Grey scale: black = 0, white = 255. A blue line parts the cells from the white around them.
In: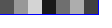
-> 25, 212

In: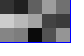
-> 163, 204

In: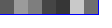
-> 69, 201

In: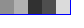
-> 49, 219

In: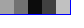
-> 12, 193

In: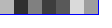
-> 61, 218

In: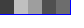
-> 158, 192

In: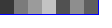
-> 195, 195

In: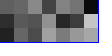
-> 145, 197
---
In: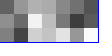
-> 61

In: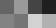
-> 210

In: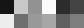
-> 95

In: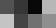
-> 113

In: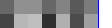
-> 75

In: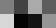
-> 19
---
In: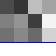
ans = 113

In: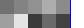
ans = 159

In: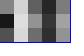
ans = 81

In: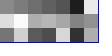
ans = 117

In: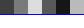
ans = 63

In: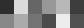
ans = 136
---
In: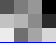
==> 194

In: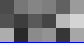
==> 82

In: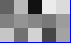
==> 129

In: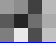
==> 89

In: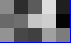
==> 105

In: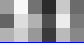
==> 100
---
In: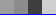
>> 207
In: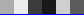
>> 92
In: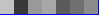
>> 140
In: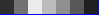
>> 32
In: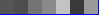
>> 154
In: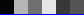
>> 85
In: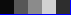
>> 46
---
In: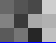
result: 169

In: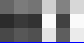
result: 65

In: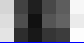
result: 99

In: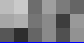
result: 61

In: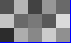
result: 89

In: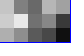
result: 135

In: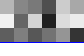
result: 220

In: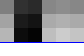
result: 176
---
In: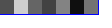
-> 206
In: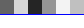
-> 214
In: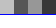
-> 86
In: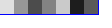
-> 151
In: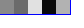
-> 107
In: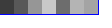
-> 88
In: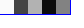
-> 68
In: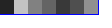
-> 195
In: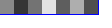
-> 53
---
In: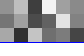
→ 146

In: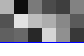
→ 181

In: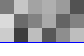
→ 122

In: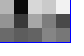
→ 181

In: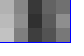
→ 178

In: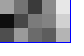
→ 162

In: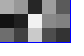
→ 174
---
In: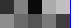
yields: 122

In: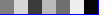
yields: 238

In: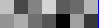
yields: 160

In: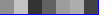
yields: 173

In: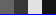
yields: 226

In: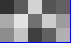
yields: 97

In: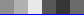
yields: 54

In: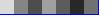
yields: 40

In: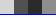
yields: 43

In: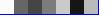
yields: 22
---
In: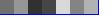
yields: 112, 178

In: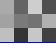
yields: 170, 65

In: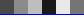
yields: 73, 117

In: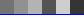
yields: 115, 53

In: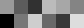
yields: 154, 221

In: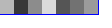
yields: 184, 155
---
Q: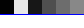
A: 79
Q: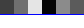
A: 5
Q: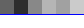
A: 181
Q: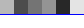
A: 148
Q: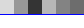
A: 183
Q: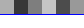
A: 197
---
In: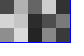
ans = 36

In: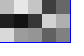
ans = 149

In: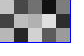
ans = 210

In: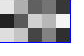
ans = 69

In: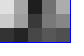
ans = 71

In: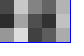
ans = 65
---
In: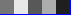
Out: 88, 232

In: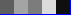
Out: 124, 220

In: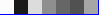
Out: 143, 252

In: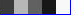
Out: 97, 248

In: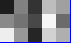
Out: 72, 246

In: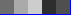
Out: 205, 205

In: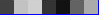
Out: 52, 208

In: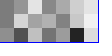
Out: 177, 241

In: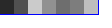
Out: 145, 203
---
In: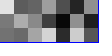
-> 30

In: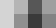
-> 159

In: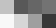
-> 115

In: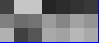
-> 148

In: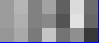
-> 103

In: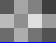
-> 157

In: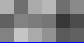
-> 76

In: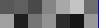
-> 110

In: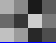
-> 121
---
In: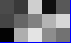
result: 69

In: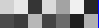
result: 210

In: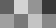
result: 96

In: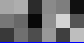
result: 119

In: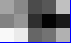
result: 130

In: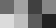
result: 106

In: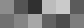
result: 141

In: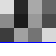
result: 139
